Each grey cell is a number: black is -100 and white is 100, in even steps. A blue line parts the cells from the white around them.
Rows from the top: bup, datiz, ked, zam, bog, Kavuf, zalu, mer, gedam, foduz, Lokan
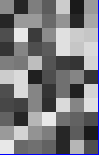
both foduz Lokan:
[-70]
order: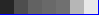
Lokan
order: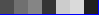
Kavuf
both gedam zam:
[-39]
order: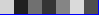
zalu
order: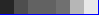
gedam

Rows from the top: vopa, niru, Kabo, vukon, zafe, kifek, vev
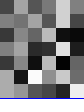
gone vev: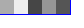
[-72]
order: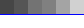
niru
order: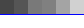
vopa
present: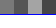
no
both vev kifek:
[35]
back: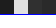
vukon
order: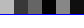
zafe

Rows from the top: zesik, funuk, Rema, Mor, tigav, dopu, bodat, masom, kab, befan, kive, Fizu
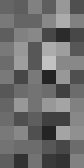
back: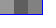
zesik
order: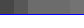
kive
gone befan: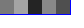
[13]

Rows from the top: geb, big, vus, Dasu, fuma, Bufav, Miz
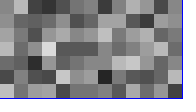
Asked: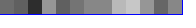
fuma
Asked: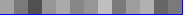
vus
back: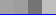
Miz
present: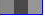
no
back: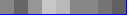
fuma

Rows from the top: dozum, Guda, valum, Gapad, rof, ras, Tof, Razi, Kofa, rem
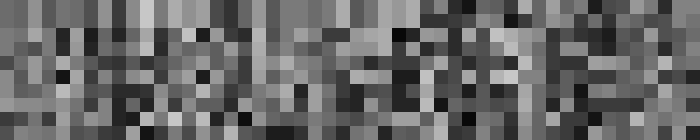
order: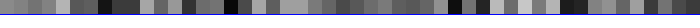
Kofa
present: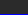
yes
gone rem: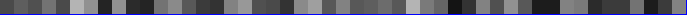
[-48]
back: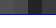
Tof
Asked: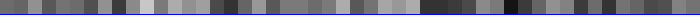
Guda
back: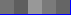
rof

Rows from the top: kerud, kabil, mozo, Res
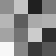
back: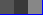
Res
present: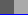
yes
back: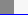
Res

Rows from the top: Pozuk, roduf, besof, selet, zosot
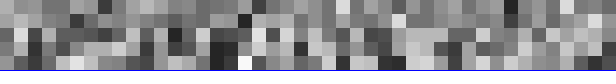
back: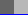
besof
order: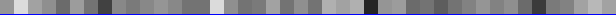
roduf
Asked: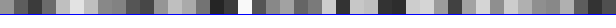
zosot
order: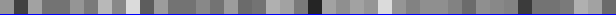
roduf
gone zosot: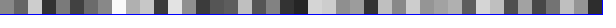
[33]

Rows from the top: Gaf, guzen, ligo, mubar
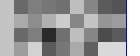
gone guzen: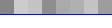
[17]
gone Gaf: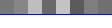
[-34]
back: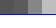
Gaf

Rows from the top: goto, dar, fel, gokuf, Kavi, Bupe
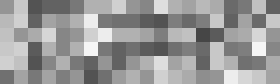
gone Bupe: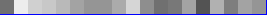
[22]
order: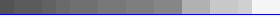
gokuf
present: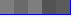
no
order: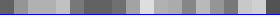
Kavi
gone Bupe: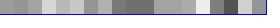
[11]
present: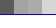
yes
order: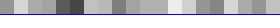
fel

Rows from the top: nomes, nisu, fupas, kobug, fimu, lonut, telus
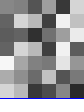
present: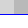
yes
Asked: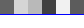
kobug

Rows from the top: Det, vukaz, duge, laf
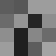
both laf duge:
[-76]
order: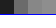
duge
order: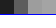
laf
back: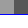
Det
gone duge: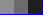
[6]
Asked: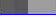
Det
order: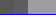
Det

